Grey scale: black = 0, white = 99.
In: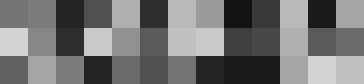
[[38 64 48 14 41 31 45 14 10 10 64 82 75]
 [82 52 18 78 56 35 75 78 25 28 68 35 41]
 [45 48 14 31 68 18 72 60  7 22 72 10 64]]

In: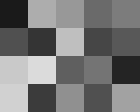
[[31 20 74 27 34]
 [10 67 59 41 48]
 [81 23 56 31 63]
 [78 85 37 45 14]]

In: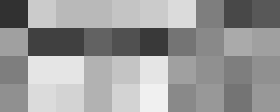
[[49 89 89 69 76 89 62 56 49 56]
 [56 85 82 69 82 93 53 59 45 59]
 [19 79 72 72 76 79 85 49 28 34]
 [62 25 25 38 31 22 45 53 66 62]]

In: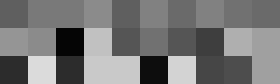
[[37 47 47 54 37 50 41 50 44 41]
 [17 85 17 78 78  5 82 27 30 62]
 [58 54  2 75 33 44 33 24 68 62]]

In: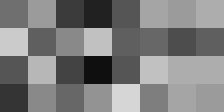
[[79 37 53 75 37 40 30 37]
 [20 53 40 57 83 49 64 60]
 [33 71 26  6 33 75 67 67]
 [43 60 23 13 33 64 60 67]]

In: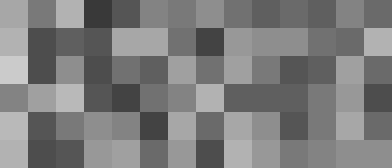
[[51 62 72 33 26 44 51 69 37 37 37 47 59 30]
 [65 47 69 22 33 51 47 55 44 37 41 37 51 41]
 [79 30 55 30 44 37 62 44 62 47 33 37 62 41]
 [72 33 47 55 51 26 65 41 65 55 33 47 65 41]
 [69 30 37 33 65 65 44 26 59 55 55 44 41 69]
 [69 30 33 59 62 41 59 30 69 59 47 51 55 55]]

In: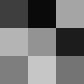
[[24  4 64]
 [49 77 45]
 [70 57 11]]

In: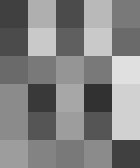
[[54 22 65 19 81]
 [54 33 61 33 81]
 [41 47 58 47 87]
 [61 51 47 54 25]
 [29 78 37 78 41]
 [25 68 29 72 47]]
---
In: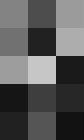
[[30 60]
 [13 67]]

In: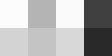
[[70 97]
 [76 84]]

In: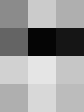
[[79 68]
 [ 2  8]]

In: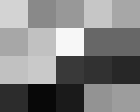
[[53 59]
 [75 96]]

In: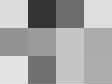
[[20 42]
 [60 76]]

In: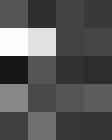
[[18 26]
 [87 26]]

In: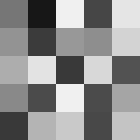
[[ 9 93]
 [23 59]]

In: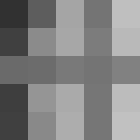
[[36 64]
 [54 65]]

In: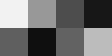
[[59 30]
 [ 6 38]]
